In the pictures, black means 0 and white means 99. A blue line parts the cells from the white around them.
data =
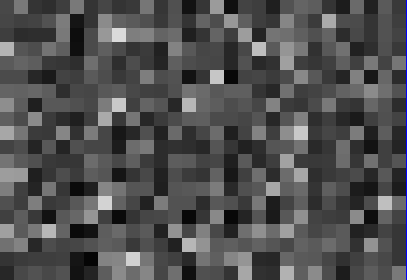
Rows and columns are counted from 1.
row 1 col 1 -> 28
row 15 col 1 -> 31
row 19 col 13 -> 25
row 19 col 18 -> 58
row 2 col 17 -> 59
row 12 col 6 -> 21
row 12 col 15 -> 26
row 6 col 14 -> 7
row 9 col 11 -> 15
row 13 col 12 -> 13
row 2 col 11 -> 31
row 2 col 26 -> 29
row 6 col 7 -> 35
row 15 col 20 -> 11
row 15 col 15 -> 17
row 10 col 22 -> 78
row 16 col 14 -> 3
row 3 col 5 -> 47
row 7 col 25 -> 38
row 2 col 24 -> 66
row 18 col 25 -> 35
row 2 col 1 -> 27
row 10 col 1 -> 65
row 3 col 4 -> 18
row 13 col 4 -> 21
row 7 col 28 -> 43
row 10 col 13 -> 41
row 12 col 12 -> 17
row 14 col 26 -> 11
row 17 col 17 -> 13
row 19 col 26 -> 25
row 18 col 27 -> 57
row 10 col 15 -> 27
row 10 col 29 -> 15
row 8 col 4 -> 34
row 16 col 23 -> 26
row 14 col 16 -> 48

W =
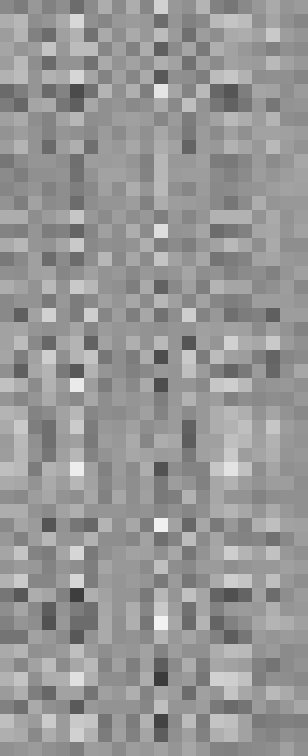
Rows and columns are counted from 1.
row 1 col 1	53
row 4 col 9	62
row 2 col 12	42
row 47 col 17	73
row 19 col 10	65
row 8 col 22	58
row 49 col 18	75
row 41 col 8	64
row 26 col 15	48
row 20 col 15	55
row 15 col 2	49
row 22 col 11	54
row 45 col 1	50
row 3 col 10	66
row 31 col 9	58
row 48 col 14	67
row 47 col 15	56
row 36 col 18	57
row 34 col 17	88
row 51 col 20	54
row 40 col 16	65
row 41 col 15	60
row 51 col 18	45
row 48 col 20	45
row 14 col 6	49
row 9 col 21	55
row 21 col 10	49
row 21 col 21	61
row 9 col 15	58
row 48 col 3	63
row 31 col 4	43
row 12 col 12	71
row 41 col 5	58
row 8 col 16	46
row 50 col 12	64
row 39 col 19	52
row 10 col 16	54
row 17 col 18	50
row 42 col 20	74

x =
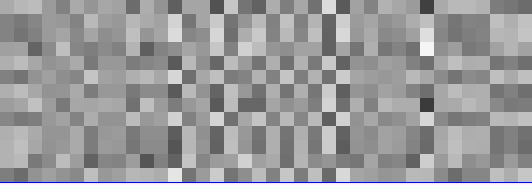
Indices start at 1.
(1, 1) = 66
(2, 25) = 80
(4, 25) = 64
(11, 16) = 38
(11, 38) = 42
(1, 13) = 37
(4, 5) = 74
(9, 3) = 49
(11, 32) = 66
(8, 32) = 65
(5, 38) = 43
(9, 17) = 44
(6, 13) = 83
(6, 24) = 44
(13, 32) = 54
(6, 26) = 64
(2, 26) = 60
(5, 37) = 50
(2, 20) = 50
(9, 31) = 83
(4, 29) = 51
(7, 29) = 60
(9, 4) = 59
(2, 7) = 72
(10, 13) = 36
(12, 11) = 33
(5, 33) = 74
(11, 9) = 59
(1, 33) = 72
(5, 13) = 35
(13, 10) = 71
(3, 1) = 51
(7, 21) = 45
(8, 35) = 68
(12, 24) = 58
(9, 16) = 82
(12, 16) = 60
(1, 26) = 63

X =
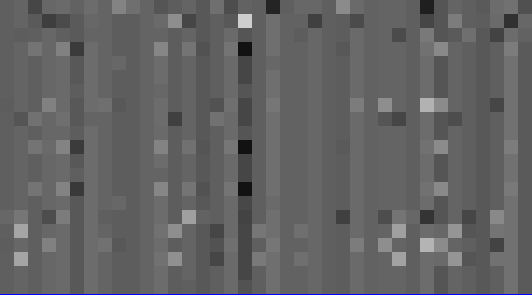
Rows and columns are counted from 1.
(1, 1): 37
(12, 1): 37
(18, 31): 70
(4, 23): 40
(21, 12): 42
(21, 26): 41
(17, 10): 36
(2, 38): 40
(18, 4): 50
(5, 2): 39
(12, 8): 39
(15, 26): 41
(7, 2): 39
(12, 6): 34
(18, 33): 39
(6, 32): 33
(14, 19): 37
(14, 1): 37
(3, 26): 41
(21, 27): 38
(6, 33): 39
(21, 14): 37
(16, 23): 40
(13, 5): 41
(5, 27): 38
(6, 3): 37
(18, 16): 32
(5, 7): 42
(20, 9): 36
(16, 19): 37
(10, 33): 39
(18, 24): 37
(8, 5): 41
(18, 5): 41
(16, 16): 37
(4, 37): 48
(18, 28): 55
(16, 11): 39

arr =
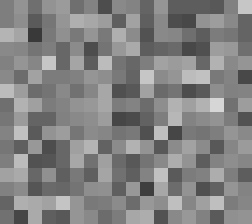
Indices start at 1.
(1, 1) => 49
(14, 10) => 59
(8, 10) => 51
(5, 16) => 69
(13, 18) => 36
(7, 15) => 35
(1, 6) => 43
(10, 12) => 74
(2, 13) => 30
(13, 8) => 64
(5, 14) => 63
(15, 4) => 63
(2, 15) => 57
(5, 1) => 50
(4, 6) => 54
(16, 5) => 34
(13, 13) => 35
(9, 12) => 49
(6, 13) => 58
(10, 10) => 47
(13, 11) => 51
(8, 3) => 62
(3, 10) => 54
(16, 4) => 37
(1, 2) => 57
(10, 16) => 49
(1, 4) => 57
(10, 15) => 45
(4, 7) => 30
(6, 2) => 42
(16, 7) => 53
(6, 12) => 54
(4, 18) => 43
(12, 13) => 67
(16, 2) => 27
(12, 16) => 51
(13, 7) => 37

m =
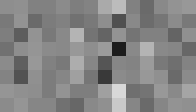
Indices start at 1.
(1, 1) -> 55
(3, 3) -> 57
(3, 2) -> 36
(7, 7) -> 49
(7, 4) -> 48
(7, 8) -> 62
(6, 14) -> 54
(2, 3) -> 41
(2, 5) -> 50
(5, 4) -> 50
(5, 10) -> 51
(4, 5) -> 53
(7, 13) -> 53
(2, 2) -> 57
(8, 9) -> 78
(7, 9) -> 84
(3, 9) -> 57
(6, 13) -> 41
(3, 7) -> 45
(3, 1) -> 49
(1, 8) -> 66
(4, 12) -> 53
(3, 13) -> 39
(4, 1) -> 44
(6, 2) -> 32
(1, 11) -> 41
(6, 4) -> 48
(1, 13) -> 57
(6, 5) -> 52
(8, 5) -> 44
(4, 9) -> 11
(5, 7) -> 52

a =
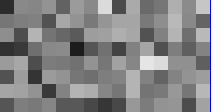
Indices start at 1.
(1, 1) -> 17
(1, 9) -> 29
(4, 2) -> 22
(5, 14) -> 56
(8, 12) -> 57
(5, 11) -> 89
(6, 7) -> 43
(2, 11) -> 47
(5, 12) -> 85
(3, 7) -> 61
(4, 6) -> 11
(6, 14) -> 57
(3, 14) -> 43
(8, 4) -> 52
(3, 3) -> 70
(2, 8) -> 58
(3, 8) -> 62
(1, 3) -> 52
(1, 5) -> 38
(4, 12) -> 31
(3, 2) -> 30
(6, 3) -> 20
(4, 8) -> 44
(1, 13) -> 68
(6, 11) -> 50
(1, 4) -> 57
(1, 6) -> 60
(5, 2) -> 65
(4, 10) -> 50
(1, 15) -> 77
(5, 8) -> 46
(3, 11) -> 32
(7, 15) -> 71
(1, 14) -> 54
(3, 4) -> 45
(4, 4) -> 53
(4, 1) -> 19
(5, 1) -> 60
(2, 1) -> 46
